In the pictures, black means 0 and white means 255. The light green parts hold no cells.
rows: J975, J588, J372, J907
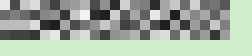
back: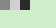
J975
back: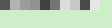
J907
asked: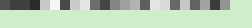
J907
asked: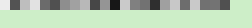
J975
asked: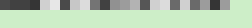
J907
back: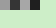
J372

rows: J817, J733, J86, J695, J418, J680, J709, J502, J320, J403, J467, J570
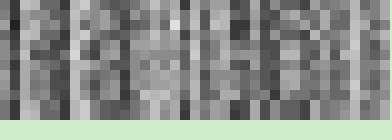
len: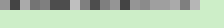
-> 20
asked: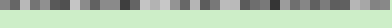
J403

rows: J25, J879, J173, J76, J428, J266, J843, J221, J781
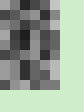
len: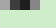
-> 4
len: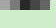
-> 5
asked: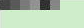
J879
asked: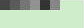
J879

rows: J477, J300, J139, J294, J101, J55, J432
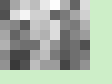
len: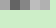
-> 5
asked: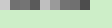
J101
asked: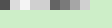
J300
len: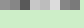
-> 8

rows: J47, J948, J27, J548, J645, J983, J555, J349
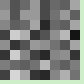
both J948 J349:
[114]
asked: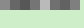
J555
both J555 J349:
[114]

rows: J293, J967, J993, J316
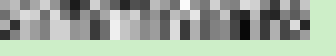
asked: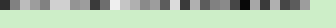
J316
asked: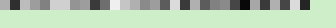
J993
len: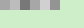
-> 6
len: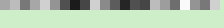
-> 22

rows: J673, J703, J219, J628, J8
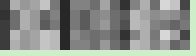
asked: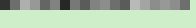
J703
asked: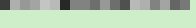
J8
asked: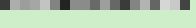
J673
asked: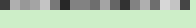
J673

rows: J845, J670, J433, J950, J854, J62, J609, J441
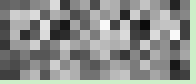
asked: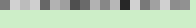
J670
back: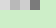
J950
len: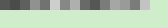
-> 15
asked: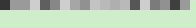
J854
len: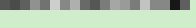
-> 19
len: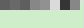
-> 8

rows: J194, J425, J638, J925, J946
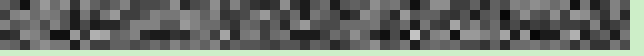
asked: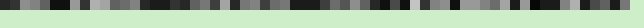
J925
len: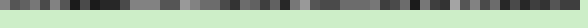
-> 58

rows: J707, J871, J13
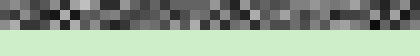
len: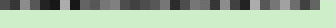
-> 32
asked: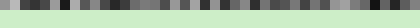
J13
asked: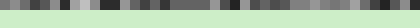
J707
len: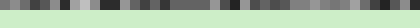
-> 42

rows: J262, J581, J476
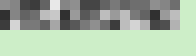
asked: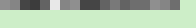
J262
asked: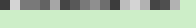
J476
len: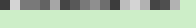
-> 18

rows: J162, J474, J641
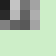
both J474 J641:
[98]
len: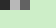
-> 3
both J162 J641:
[163]
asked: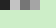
J162
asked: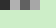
J474
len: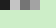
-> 4
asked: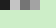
J162

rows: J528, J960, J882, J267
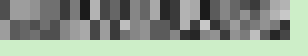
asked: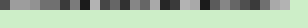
J528
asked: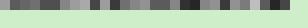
J267

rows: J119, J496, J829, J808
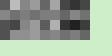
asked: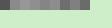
J808
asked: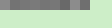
J496
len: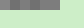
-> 6
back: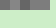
J496
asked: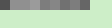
J808
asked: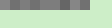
J496

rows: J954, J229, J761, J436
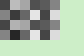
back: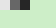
J436
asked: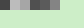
J954
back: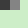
J229
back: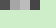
J954

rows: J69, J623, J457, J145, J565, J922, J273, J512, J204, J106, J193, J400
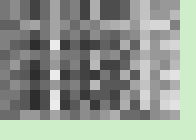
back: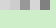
J106
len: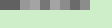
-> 9

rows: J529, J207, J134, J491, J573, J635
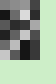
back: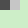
J491
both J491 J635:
[198]
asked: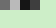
J573
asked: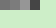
J529

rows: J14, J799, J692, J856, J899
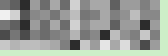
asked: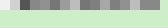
J799
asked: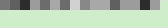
J692
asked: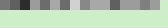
J14
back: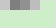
J856

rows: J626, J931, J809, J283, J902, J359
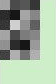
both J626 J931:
[165]
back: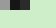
J902
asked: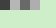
J359
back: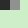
J902
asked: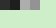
J931
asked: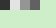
J809

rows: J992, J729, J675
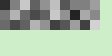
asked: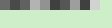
J675
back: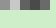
J729
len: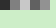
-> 5

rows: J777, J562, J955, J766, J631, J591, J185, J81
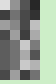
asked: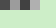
J766
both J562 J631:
[114]
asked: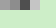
J955
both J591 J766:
[170]
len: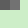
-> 2
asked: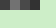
J562

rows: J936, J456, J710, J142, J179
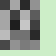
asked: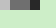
J142
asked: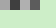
J456
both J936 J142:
[41]
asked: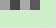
J456

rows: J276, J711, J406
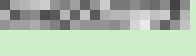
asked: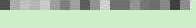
J276
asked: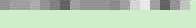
J406
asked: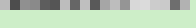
J711
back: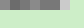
J276
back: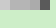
J711
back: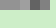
J406

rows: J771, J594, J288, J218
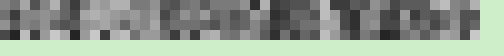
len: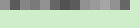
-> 13
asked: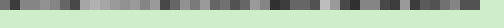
J594
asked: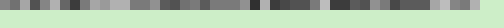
J771
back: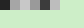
J218

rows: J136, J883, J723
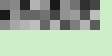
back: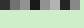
J136
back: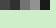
J136
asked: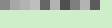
J723
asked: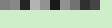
J136
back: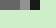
J883
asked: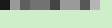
J883

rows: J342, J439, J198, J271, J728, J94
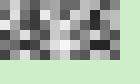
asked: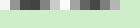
J198
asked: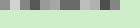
J342

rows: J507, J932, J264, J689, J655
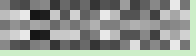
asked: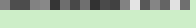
J655
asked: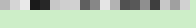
J689
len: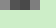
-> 4
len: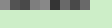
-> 9
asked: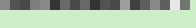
J507

